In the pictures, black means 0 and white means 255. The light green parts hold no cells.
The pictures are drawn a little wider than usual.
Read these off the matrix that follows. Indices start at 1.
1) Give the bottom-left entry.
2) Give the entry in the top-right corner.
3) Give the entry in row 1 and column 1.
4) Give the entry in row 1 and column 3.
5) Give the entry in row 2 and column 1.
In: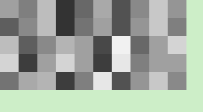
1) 115
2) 149
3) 160
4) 189
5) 94

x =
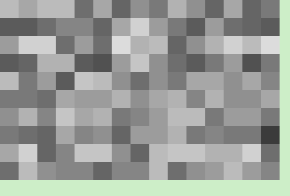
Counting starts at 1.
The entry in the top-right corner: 121
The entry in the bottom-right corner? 133
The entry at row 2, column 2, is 91
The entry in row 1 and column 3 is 187
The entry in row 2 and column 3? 110
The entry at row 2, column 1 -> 91
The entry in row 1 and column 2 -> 167
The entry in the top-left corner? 187
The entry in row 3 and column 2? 209
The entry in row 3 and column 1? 156
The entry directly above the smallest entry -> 121
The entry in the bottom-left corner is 110
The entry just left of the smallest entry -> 121

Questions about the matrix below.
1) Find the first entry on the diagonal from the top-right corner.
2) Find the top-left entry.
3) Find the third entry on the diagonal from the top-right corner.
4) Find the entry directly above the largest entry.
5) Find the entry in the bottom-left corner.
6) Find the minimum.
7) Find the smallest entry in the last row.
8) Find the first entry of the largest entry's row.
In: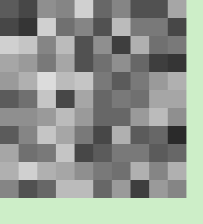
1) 166
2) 91
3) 176
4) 121
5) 133
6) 42
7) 62
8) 154

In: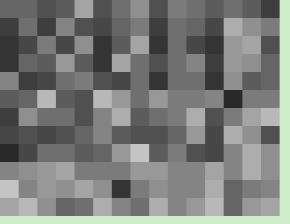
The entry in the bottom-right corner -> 164
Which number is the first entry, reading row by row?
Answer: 101
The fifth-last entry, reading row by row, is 152
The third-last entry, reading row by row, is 101
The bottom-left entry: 164
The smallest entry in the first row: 62
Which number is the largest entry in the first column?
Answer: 196
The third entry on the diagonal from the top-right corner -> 152
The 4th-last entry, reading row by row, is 184
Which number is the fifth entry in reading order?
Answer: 164
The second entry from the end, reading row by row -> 152
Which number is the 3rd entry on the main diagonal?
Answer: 123
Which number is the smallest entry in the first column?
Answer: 40
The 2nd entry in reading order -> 101

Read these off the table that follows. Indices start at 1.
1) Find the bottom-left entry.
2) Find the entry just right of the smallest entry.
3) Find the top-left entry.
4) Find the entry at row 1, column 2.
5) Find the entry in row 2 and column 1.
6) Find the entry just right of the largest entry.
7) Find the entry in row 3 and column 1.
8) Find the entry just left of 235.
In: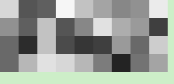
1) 105
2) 115
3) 215
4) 85
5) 145
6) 194
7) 105
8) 145

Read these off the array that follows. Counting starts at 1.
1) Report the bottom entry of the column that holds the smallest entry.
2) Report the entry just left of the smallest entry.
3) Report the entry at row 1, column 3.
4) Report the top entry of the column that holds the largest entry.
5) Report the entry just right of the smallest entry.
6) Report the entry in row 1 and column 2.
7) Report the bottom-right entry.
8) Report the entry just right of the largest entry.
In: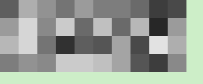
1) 61
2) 183
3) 146
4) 61
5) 155
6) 174
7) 137
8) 174

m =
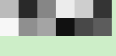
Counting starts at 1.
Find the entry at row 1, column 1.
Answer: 187
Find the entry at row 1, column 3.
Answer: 134
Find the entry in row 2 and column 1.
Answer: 247
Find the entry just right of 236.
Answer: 206

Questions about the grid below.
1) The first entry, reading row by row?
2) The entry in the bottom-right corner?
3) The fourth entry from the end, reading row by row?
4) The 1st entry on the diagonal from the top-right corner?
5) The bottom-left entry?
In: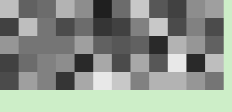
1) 190
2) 117
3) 179
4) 159
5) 75

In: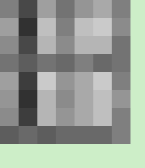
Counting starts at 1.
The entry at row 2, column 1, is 159
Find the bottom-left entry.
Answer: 93
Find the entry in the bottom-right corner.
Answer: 127
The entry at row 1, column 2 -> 72
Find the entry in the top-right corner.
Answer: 127
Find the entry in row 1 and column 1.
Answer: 127
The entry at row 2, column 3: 191
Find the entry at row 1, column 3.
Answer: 159
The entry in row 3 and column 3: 181
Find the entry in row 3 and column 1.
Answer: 139
